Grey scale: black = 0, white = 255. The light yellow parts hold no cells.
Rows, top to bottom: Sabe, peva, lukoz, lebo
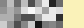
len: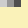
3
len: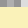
4
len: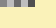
5

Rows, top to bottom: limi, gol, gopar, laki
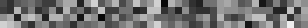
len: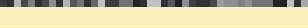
44
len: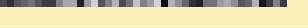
41
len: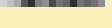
15
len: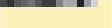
14
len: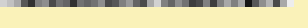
42

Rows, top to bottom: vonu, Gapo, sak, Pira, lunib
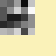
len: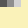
3
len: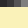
4
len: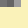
3

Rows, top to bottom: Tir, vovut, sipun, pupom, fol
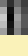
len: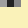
3
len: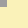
1
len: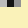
3
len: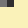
2
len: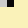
2
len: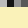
4

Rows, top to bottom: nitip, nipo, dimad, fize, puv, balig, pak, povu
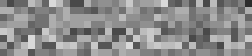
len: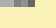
5
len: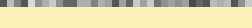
36
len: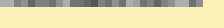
29
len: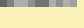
11
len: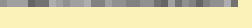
34
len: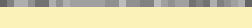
36

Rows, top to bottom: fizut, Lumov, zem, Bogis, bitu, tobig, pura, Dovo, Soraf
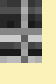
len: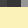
4
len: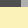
4
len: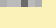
6
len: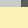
4
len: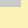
3
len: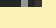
6
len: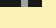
6

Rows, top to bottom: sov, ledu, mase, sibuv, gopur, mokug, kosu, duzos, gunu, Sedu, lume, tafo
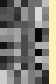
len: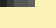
5
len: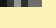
6
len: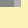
3
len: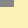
2
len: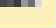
6

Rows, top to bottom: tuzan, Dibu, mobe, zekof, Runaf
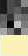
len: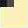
2
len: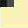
2
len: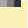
3
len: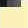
3
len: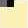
2
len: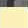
4

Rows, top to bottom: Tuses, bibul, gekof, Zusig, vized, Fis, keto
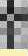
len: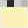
4
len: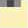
3
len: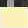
4
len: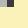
2
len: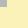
1

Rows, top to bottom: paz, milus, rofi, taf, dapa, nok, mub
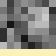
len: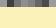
8
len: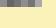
6
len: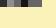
6
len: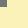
1
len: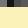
4
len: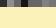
8
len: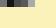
5

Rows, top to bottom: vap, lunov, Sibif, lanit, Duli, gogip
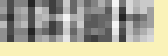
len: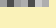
7
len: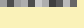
11
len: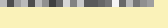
22
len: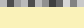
12
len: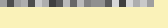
22
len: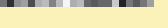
22

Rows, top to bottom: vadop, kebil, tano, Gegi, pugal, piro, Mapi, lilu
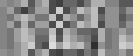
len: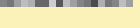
19
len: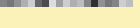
19
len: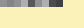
9
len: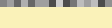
16
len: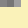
3
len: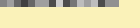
17
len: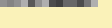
14

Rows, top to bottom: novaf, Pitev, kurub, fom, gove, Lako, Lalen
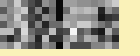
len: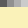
4
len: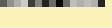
15

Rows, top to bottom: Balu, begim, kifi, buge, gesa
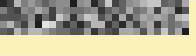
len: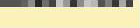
19
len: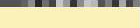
20
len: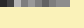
10
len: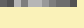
11
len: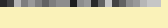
23
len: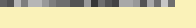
25

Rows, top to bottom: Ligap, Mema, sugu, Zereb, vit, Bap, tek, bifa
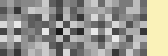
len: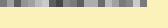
21
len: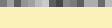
16
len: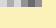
6
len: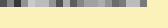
21
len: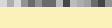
16
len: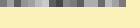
18
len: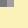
2

